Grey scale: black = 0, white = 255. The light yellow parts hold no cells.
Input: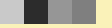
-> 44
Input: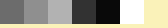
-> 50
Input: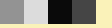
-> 220
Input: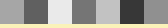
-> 194
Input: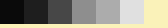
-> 142
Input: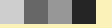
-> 103
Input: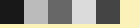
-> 103
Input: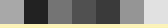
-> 58
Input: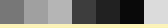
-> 33
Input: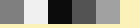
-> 12
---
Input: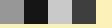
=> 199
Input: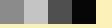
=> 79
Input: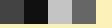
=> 196
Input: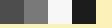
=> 246
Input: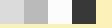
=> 252
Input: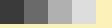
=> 175
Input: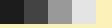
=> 153
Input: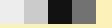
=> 18
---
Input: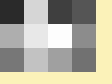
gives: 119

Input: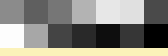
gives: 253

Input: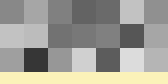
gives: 159

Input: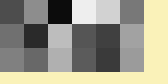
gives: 128

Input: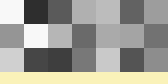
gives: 208

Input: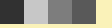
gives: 49

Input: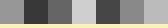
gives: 151

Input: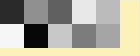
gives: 246
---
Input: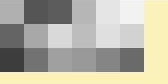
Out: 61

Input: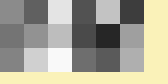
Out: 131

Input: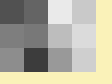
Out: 141

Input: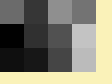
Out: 15

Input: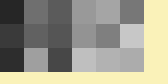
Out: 45

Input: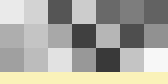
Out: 160

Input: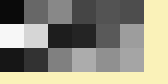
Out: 22
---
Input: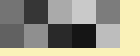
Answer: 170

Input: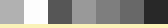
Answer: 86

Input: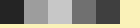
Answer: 199

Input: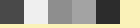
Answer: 142

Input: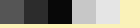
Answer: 8

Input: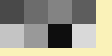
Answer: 131

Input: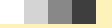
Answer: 135
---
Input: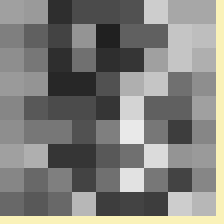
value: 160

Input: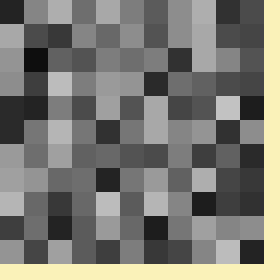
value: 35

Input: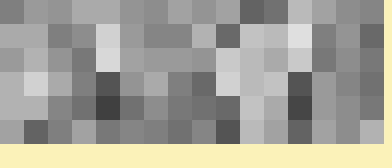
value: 127

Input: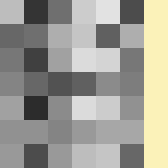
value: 189

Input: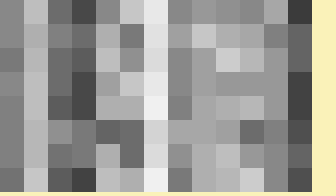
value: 136

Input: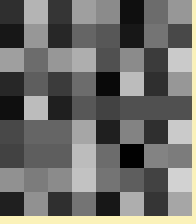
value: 47

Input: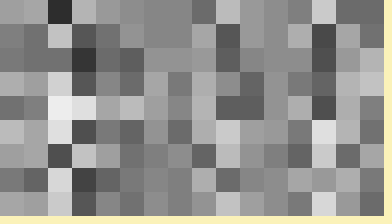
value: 159

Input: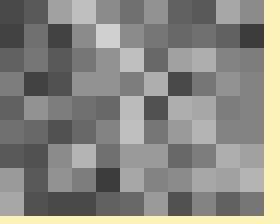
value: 73

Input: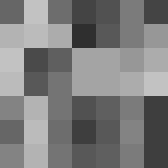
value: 102
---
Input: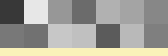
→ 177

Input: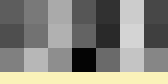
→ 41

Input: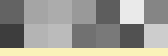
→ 93

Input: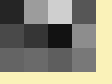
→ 53

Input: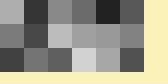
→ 159

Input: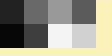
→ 105

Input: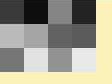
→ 165
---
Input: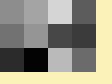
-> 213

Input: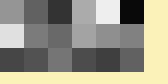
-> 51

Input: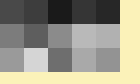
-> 26

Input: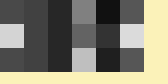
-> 39

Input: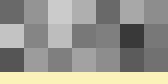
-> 203

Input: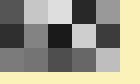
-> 222

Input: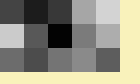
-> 55
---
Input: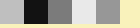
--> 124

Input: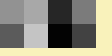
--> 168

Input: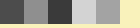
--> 57

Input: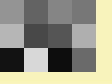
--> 98

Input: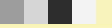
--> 212

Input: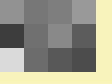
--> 119

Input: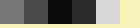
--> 10

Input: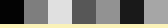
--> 146
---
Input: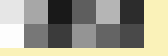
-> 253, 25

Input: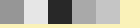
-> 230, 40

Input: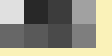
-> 224, 40

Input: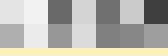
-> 242, 64

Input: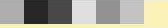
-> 221, 38

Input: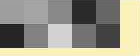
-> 211, 37

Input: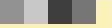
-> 200, 60

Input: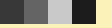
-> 201, 28

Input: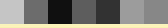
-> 197, 16

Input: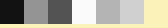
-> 250, 18
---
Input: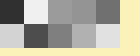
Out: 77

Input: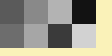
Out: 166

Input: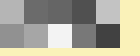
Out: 166

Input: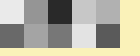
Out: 164

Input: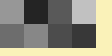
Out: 135

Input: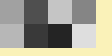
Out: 57

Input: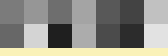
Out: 212

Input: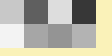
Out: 166
